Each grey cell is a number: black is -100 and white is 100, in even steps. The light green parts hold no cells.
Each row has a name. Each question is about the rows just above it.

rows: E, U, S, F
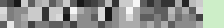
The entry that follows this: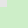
[10]
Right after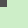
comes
[-2]
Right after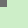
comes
[10]
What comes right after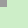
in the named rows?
[-48]
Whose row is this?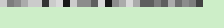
S
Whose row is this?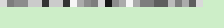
U
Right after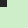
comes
[47]

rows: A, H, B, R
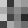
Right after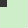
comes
[34]
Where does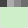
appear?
R
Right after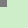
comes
[-68]
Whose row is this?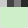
B

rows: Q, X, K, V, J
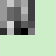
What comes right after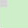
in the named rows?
[-64]
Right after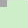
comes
[-51]

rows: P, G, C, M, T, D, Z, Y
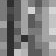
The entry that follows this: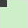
[-29]
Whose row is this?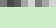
G
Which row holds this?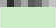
M
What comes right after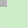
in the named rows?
[-29]
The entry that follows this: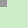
[-63]
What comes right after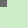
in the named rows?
[29]

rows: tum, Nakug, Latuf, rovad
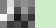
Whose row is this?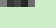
rovad
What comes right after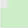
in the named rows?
[-44]
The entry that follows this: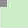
[0]

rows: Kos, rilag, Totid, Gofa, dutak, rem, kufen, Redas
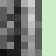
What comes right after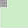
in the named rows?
[-29]
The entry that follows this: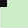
[-75]
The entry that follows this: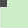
[15]
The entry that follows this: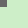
[38]
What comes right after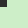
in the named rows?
[2]
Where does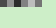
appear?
Gofa

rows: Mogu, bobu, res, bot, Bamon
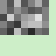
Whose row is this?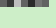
Bamon
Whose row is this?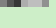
bot
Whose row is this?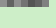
bobu
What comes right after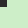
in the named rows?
[-10]
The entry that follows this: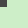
[61]
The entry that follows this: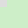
[0]
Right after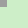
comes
[36]

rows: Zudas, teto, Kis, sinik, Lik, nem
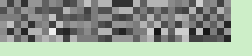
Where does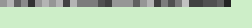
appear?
nem
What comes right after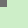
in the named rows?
[8]
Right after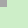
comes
[-25]

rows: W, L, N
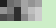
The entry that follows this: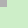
[60]
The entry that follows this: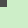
[-28]
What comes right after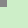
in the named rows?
[39]

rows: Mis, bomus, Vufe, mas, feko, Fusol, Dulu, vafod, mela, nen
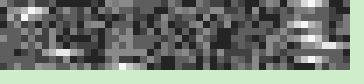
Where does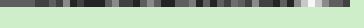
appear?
mela
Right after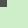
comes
[-26]
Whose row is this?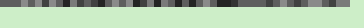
feko
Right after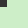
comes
[-26]
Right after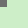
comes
[-26]

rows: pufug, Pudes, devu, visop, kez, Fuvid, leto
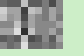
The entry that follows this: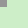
[28]
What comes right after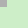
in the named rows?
[-4]
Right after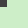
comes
[51]
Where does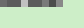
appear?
pufug
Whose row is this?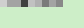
Pudes
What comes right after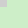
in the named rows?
[28]

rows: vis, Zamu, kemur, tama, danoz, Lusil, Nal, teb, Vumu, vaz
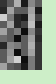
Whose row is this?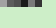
vaz
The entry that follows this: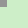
[-90]
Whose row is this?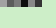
danoz
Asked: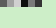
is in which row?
Vumu
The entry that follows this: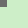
[-28]
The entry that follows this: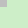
[-80]
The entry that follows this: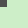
[-80]

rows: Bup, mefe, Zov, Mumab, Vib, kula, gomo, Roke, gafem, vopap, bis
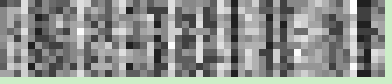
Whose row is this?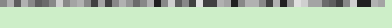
Mumab
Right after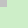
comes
[29]
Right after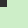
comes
[17]
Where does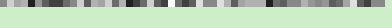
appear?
gomo
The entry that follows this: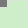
[-75]
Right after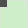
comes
[7]
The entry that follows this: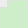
[-50]

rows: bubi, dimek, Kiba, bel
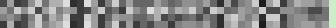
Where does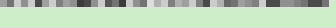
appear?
dimek
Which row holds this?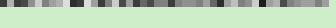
bel
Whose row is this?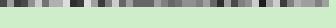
bubi
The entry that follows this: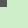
[-10]
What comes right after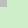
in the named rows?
[0]

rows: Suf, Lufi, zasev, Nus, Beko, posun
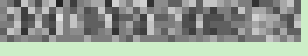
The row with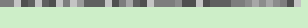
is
Nus
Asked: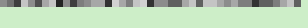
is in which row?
Suf
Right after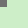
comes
[-51]
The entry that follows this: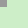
[-25]
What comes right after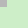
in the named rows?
[31]

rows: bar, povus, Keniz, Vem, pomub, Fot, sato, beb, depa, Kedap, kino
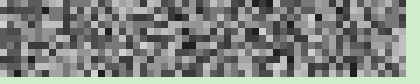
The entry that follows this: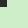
[-29]
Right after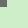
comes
[27]
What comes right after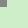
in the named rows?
[-54]

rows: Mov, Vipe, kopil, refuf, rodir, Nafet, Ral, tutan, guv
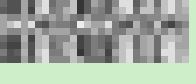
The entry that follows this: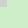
[-14]
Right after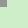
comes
[52]

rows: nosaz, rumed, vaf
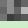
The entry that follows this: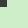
[-43]
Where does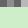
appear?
rumed

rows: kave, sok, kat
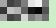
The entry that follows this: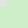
[89]
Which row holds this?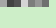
kat

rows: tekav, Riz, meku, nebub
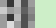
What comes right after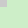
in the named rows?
[22]
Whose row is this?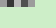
tekav

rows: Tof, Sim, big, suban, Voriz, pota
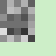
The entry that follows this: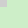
[-47]
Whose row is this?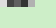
Voriz
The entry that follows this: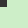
[39]
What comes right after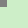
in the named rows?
[39]

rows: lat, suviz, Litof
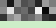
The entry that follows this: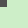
[-26]
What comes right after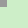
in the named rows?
[-3]

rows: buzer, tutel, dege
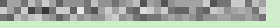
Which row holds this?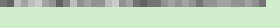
dege
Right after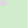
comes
[59]
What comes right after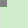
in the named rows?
[48]
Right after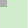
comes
[27]

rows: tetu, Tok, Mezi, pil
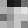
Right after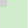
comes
[77]
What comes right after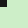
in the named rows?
[-72]

